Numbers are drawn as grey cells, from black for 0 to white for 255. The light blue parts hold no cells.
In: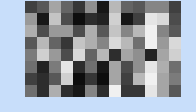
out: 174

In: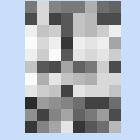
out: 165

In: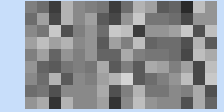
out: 51

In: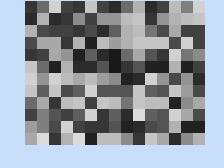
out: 54

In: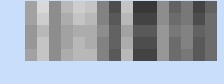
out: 141

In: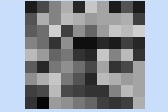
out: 155
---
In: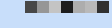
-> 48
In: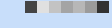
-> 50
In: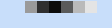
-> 228
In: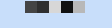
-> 184
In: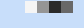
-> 104
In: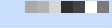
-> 122
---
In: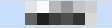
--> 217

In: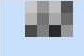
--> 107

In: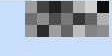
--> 177

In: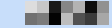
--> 167

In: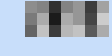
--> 204

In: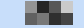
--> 69

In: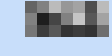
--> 163

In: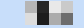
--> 109
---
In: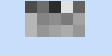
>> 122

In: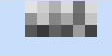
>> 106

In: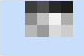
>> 240

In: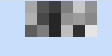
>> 156

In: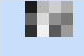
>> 144

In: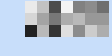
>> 152

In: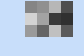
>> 58

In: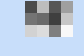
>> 63
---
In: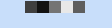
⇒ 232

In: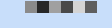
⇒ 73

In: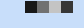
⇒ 54

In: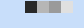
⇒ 224

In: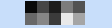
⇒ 124

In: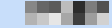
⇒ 188
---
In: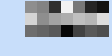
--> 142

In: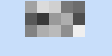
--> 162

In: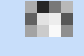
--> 172

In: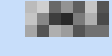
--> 187

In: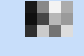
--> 25

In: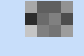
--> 168

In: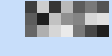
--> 62
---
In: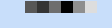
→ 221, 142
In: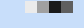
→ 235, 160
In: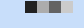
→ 203, 172
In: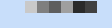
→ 201, 159
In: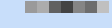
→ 192, 172
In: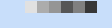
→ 225, 172
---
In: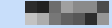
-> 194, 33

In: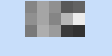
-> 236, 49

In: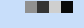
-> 207, 10

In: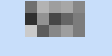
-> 202, 48

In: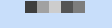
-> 205, 62

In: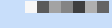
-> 247, 62

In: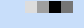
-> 221, 2

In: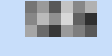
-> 216, 47
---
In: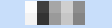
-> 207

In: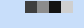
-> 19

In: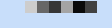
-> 10

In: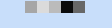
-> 11

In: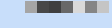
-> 133

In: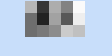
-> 130

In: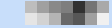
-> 116
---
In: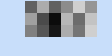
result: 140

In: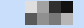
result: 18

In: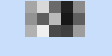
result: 33

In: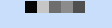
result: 140

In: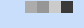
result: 57

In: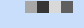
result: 95

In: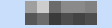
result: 138

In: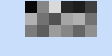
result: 40
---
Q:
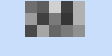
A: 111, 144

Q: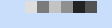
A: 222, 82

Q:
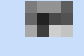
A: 124, 195

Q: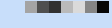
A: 164, 7

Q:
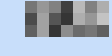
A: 118, 96

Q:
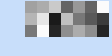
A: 161, 37

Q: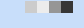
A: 204, 54

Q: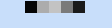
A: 5, 26
